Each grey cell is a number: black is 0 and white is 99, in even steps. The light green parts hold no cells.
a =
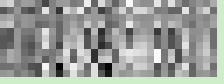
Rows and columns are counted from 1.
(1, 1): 77
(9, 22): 64
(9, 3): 60
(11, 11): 87
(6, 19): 40
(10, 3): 50
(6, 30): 69
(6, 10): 68
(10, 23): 31
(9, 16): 80
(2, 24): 50
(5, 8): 59
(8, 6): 53
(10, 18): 72
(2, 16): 38
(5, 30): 62
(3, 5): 56
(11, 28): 40
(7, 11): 70
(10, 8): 52
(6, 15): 25
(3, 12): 51
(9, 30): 69
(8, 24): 46
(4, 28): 44
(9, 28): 55
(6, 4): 42
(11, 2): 60
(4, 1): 72
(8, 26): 30
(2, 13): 40
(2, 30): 82
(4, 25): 73
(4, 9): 40
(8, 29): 68
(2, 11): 70
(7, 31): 43
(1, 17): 39
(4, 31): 63

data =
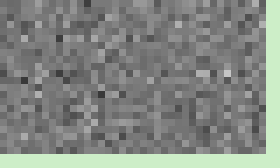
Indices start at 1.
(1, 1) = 43
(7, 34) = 49
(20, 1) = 44
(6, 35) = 52
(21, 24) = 47
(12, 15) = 41
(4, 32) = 45
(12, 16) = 48
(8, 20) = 47
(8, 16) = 42
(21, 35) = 43
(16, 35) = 59
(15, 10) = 42
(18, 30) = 43
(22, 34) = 47
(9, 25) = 53
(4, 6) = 64
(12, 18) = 56
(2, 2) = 43
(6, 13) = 40
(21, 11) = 43
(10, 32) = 46
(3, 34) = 49
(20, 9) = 50
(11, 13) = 41
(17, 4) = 39
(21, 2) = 53
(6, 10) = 60
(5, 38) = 48
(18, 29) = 46
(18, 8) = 50
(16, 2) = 37
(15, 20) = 40
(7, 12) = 48
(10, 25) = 45
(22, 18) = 54
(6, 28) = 56
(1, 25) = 47
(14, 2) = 49

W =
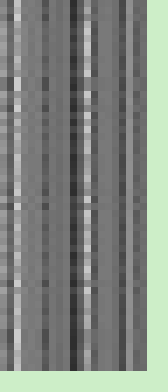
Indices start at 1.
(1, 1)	50
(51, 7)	37
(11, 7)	40
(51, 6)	48
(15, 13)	65
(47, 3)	67
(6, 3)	65
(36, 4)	51
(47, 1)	55
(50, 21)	41
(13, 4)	46
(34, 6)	48
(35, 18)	30
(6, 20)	37
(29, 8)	44
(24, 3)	71
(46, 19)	56
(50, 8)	46
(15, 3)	68
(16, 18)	28
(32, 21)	43
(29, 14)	31
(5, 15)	47
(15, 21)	42
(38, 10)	46
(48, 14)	41
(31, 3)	59
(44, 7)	36
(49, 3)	79
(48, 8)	46
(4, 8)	45
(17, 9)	43
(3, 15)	45
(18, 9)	42
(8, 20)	35
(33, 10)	45
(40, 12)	38
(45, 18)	28
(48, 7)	30
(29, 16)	47

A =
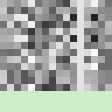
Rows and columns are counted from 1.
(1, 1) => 73
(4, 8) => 29
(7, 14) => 49
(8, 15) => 40
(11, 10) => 68
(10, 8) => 88
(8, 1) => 45
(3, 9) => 37
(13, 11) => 64
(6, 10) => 82
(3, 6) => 60
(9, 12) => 88
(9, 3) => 79
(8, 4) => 85
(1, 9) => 40
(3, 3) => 90
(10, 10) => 48
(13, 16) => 72
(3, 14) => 13
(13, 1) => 47
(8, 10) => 59
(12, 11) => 58
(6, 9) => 39
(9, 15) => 65
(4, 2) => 83
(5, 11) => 85
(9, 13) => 42
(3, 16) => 54
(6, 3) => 90
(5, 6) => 55
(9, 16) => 42
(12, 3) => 56
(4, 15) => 46
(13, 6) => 42
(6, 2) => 70
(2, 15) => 54
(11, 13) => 67
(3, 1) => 69

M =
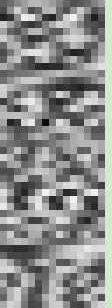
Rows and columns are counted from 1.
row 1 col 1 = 36
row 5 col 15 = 44
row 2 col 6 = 39
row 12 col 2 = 56
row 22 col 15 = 65
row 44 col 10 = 55
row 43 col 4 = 52
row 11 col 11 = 66
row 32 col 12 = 24
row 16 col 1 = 66
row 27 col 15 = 24
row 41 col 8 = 75
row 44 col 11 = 29
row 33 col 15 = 65
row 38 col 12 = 73
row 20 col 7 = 63
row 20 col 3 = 34
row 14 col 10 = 67
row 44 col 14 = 74
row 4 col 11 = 69
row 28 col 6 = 69
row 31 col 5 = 70
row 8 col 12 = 16
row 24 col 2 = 63
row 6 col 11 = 83
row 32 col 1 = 76
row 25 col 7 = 76
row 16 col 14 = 27
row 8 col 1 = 30
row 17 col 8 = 38
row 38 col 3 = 39
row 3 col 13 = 31
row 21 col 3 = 40
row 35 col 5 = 62
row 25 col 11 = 25
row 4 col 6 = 29
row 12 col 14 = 53
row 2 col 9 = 43
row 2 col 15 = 41

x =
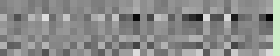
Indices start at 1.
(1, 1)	50
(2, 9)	53
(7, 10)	59
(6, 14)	45
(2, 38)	59
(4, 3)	49
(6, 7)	47
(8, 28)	69
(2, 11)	54
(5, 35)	50
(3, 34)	10
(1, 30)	50
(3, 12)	52
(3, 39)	1
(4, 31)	45
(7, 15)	68
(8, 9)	49
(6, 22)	65
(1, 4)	54
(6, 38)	59
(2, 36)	55
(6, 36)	46
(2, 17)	46
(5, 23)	58
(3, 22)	27
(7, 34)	27
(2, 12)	51
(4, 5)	56
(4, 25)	48
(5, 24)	56
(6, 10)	52
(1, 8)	56
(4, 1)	58
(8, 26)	51
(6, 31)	49
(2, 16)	57
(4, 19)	47
